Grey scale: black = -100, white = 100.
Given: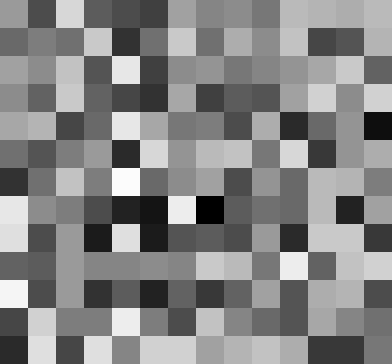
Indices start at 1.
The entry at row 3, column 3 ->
52
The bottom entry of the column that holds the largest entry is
4
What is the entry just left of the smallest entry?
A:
86
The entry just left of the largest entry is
-2
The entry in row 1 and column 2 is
-40
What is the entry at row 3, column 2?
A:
10
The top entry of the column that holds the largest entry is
-40
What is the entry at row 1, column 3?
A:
69
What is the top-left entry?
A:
21
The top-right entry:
46
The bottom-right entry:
-7
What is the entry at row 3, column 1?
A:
26
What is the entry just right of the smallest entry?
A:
-28
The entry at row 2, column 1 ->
-18
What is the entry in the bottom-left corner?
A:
-67
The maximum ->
98
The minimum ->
-100
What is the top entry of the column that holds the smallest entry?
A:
4
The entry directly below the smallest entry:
-28
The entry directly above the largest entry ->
-67

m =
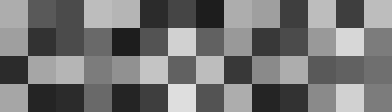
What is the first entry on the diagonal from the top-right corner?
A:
48
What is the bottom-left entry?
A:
30
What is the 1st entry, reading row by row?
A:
36
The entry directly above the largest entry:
-24
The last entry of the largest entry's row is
-3
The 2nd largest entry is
69
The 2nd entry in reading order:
-30
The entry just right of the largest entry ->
-35
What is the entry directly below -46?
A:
64
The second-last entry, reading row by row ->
64
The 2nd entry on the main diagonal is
-61
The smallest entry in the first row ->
-77
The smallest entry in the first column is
-66
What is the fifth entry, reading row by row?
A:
42

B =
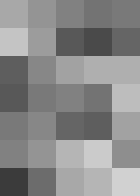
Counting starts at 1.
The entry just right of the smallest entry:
-15
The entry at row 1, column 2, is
16
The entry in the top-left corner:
32
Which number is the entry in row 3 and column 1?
-26
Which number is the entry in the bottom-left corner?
-54
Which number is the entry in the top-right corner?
-5
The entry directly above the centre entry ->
27
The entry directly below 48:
27
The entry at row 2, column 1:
54
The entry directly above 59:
-26

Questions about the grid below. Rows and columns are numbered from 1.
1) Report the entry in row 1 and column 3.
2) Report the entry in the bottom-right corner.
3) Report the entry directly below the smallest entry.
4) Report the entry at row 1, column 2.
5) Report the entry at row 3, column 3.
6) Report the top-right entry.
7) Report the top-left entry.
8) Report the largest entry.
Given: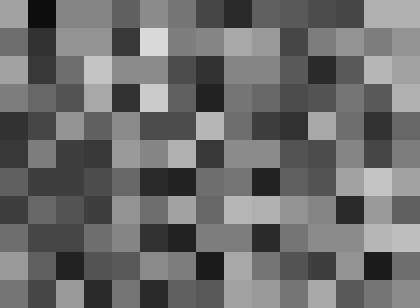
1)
4
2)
9
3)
-61
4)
-90
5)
-14
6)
38
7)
27
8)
70

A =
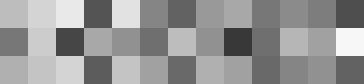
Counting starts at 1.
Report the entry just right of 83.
-34
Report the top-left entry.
48
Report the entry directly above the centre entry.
-23
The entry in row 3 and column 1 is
38
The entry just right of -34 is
77
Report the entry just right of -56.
-13
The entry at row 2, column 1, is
-7
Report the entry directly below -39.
94
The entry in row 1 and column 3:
83
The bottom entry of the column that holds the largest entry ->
-23
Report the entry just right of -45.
32
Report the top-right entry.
-39
